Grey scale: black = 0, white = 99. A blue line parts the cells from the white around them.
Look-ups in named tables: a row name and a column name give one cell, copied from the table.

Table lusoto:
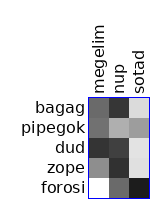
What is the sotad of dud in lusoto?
88
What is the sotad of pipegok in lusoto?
61
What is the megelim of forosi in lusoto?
99
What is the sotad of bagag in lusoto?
85
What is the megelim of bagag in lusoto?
41
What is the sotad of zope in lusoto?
87
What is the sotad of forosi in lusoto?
11
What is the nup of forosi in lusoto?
41
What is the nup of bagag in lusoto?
21
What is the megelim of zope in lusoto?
55
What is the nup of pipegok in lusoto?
68
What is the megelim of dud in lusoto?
20
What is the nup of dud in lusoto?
25
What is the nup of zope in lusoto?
19
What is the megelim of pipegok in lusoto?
44
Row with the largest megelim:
forosi

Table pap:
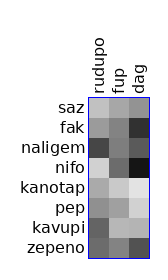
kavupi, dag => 70
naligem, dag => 35
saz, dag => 57
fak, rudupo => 60
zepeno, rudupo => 42
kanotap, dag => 88
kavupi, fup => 71
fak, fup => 51
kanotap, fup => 78
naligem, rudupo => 27

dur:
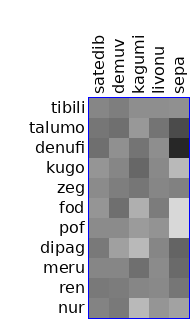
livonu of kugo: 53
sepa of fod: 84
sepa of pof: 84
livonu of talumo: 45
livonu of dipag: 52
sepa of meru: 41
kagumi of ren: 52
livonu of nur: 58
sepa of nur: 63
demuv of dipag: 62
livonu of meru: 54
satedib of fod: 58
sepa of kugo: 72
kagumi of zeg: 46
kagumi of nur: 72
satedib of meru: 52
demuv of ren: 48
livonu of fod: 48
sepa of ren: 46
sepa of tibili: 56

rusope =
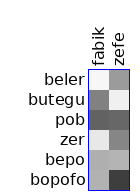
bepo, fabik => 68
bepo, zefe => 70
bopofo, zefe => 24
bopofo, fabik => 69
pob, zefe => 40
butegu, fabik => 50
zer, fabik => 90
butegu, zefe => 93
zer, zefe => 52
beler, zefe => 60
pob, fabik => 38
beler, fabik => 96

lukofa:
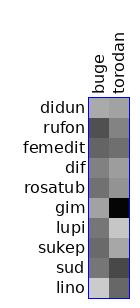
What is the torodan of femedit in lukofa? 43
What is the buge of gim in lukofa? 63
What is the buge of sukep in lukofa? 41
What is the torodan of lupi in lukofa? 77
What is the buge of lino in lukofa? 79
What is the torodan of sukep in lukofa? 65
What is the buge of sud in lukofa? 46
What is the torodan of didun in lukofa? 63

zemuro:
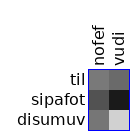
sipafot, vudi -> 10
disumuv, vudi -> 81
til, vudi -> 41
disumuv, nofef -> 46
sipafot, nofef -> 32
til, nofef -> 47
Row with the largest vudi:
disumuv

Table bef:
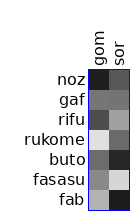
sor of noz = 34
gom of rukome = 87
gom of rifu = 30
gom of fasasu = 53
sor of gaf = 45
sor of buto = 15
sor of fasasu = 83
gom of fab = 69
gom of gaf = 46
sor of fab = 11
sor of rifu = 62
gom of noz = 12
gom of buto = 42

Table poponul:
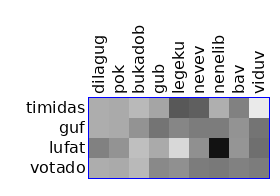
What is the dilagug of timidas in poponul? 67
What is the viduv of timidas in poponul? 91
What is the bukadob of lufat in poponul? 74
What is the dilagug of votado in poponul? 67
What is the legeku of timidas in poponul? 34
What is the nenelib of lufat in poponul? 7
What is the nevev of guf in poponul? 48
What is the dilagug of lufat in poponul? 50
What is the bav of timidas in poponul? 50
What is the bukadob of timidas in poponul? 72
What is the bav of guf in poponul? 57
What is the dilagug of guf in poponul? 67
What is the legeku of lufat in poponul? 84
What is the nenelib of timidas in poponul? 68
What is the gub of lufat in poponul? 66
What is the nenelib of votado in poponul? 47
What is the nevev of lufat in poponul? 56
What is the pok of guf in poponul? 66

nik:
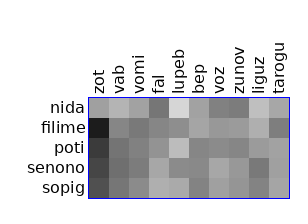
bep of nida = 63
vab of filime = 52
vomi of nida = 63
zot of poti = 23
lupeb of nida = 83
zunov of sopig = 58
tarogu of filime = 49
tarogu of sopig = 64
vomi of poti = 50
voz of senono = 65
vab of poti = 45
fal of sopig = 68
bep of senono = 53
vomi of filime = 47
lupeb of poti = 73
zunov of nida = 48
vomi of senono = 48
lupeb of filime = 55
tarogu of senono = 62
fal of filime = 52
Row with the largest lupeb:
nida

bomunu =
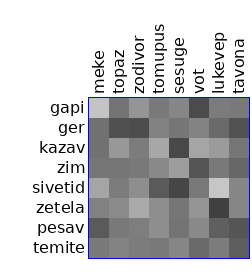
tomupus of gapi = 47
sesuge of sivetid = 27
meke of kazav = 44
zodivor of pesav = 49
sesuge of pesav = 45
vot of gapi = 29
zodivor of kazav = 48
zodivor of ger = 30
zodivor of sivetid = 55

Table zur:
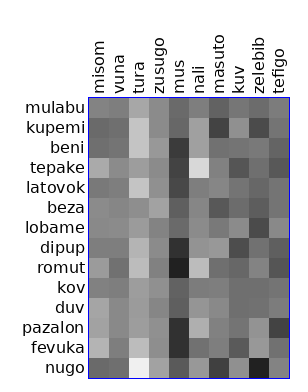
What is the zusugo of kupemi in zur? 54
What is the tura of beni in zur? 76
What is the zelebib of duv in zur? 44
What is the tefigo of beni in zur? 39
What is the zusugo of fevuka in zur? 55
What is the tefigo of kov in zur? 45
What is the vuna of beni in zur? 45
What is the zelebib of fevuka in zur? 59

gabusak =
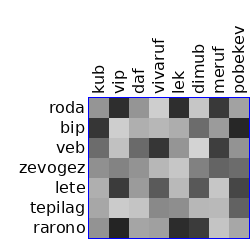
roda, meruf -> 22
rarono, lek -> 17
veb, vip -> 75
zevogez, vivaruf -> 71
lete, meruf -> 77
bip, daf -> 68
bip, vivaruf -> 71
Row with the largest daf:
tepilag

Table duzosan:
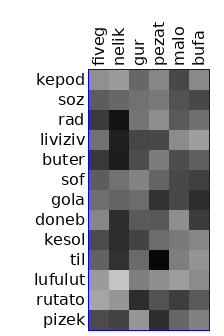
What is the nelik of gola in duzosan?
39
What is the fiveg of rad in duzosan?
23
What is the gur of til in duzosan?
41
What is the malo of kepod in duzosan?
28
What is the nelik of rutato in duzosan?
58
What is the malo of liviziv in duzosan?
54
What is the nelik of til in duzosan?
19
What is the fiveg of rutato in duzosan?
64
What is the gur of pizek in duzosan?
58
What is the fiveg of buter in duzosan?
22

